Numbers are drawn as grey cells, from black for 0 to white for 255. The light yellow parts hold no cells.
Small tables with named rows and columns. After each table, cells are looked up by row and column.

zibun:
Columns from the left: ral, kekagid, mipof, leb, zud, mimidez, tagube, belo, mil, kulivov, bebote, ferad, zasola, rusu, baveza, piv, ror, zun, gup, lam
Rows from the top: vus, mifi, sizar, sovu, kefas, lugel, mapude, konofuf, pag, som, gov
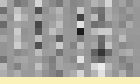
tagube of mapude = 149
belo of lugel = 151
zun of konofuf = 166
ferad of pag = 226
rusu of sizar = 187
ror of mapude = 154

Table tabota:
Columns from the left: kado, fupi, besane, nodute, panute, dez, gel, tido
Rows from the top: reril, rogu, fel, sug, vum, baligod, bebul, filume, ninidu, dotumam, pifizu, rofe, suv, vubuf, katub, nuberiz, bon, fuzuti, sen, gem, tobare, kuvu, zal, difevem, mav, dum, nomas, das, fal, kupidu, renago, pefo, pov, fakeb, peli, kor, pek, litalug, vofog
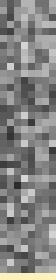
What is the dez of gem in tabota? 117
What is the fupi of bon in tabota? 88
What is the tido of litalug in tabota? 147
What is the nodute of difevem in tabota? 126
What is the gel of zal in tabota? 173
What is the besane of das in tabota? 115
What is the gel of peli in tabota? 130
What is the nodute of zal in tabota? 94
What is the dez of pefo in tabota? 142
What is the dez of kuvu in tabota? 165
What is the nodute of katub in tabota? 98
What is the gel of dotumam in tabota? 176
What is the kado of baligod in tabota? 161

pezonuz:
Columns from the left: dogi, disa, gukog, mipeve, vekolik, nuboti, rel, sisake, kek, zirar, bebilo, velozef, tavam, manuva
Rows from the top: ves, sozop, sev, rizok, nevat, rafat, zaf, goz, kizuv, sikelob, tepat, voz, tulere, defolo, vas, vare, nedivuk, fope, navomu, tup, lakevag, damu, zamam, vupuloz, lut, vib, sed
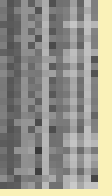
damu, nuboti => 57
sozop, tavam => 170
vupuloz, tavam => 186
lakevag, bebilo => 196
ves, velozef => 100
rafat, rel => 177
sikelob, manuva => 129
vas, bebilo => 176
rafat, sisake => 126
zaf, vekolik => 91
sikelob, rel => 173
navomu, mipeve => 147
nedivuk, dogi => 128
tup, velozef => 149
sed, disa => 91
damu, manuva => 120

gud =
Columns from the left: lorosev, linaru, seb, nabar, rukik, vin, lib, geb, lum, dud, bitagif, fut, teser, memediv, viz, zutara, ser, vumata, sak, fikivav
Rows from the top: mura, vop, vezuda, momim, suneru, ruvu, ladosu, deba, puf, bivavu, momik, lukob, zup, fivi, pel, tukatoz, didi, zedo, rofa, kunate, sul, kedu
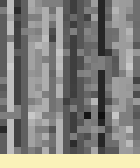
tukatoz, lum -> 127
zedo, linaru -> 189
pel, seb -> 65
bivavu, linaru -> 203
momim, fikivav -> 107
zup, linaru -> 189
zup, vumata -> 156
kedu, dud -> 89
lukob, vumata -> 156
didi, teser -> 21
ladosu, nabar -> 96
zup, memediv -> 138
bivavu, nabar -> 96
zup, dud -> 89
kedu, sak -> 155
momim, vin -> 154
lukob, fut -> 86

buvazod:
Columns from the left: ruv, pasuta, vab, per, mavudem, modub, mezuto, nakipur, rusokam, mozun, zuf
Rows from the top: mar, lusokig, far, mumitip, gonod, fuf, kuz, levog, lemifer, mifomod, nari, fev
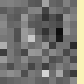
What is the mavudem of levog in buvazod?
152
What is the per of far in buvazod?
152
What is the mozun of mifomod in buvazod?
109
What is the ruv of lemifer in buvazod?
153
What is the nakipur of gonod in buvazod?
90
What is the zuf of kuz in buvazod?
43

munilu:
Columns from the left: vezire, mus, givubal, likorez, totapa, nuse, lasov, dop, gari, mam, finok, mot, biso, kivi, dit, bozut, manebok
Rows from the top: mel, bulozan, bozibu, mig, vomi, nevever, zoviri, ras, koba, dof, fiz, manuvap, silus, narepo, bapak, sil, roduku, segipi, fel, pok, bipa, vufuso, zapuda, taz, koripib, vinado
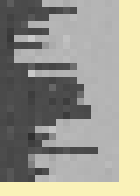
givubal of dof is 76
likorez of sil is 74
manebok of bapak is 180
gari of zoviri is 180
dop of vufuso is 66
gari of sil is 74
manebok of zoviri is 180
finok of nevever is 181
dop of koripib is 173
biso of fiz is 181
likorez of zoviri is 73
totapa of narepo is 61
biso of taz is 179

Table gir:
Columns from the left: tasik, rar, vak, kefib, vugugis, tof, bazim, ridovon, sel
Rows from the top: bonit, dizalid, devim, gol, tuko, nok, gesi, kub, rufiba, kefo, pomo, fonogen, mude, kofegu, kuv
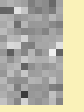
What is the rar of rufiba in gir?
145
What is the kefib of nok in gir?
210
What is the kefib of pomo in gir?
198
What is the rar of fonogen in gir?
149
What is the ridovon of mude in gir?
127
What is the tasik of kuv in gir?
193
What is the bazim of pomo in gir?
174
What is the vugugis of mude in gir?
149
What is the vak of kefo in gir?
184
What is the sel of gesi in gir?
223
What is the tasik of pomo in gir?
151
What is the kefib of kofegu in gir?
59
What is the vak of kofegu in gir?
159
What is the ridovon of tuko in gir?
165
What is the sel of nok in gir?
173
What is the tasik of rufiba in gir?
174
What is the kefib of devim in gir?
156
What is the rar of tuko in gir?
167
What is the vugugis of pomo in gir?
157

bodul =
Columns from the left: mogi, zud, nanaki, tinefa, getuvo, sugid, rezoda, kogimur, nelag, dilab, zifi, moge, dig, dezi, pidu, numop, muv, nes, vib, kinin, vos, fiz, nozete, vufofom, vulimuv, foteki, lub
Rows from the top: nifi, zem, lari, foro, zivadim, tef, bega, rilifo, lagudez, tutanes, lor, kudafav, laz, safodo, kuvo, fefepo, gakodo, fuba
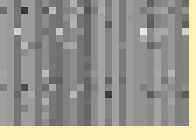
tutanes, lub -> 131
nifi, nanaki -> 113
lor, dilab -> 129
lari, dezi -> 140
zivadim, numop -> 132
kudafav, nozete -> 161
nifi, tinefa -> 156
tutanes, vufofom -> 140
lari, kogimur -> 120
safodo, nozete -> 130
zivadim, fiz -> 138
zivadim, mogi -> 160
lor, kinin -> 147
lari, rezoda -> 140
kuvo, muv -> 160
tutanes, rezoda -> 140
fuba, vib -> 155

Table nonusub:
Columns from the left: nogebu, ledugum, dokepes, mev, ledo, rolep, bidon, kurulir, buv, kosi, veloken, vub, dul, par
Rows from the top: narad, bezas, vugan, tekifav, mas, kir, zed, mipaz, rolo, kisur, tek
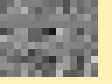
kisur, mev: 148
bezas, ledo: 122
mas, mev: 154
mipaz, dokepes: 111
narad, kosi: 81
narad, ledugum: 114
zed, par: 133
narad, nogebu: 104
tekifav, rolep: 126
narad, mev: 128
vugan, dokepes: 130

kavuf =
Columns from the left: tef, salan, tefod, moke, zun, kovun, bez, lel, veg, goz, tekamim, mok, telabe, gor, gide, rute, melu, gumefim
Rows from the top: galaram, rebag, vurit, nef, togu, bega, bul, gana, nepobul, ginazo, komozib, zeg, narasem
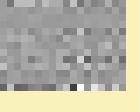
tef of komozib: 136
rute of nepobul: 112
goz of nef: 156
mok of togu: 196
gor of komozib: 162
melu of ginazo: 159
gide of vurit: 159
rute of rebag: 143
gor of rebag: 152
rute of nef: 162
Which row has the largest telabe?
ginazo

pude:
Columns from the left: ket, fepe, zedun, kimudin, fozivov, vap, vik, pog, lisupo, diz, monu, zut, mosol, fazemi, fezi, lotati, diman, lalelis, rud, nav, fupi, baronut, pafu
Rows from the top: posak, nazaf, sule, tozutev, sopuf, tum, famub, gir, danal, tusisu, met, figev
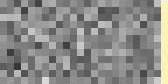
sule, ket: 190
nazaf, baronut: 119
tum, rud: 112
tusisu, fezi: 155
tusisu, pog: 162
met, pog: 96
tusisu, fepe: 104
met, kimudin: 84
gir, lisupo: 138
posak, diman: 159
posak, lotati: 144
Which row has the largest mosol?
sule

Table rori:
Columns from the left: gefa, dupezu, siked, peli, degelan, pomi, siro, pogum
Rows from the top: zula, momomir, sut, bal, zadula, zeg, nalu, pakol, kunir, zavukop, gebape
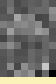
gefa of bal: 126
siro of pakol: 101
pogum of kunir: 80
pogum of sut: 131
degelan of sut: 134
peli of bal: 138
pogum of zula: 84
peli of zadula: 122
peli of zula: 87
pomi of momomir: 106
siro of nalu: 101
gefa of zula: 87
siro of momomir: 104
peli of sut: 123
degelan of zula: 96
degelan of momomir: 100
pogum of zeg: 84
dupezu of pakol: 101
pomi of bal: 139

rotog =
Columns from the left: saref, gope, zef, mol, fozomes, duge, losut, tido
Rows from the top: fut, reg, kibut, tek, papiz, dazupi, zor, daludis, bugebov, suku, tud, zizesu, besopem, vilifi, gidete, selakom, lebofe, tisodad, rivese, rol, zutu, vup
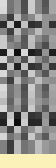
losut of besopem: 87
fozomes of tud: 203
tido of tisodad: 42
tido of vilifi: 161
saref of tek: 44
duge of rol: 135
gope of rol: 116
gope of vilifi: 112
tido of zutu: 140
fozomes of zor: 188
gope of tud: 118
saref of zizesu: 132

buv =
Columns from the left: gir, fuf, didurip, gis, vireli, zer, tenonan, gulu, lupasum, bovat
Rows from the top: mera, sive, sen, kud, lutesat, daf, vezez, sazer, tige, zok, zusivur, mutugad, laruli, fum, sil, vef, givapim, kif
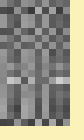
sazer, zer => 97
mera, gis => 144
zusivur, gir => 138
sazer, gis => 153
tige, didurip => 92
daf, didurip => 91
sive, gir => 75
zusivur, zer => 107
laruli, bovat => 87
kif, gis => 93
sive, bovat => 137
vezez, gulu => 146
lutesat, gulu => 150
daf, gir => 144
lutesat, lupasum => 81
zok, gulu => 116
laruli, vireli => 130
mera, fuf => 112

